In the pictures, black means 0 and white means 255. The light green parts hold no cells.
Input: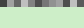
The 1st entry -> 65
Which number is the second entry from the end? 191
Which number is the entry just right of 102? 191
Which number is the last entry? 90

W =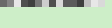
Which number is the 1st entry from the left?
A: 105
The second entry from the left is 133
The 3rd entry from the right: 192
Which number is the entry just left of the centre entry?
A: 205

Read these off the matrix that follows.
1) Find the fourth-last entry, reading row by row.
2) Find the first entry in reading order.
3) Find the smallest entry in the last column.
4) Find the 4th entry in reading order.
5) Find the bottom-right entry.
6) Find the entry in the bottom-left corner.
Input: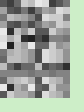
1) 220
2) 88
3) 47
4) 205
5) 131
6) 88

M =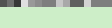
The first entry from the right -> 126
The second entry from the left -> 110
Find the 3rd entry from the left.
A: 55
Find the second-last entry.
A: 126
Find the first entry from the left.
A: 82

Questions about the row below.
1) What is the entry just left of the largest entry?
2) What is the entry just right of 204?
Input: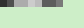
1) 172
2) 188

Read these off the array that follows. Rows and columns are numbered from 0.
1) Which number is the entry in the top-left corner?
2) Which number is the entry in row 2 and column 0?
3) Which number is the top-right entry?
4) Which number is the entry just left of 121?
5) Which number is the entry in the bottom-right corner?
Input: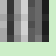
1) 181
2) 165
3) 29
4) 93
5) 41

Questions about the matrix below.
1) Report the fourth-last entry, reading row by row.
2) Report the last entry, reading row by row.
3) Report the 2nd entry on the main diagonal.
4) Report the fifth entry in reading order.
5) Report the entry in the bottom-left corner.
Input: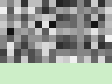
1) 203
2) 92
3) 92
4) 190
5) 92

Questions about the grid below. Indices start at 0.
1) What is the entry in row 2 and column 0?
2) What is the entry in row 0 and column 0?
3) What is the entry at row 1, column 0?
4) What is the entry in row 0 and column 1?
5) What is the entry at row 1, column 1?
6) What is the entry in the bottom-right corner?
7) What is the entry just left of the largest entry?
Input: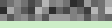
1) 140
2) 89
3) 45
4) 114
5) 169
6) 101
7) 114

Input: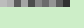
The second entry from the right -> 92
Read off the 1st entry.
188
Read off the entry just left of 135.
76
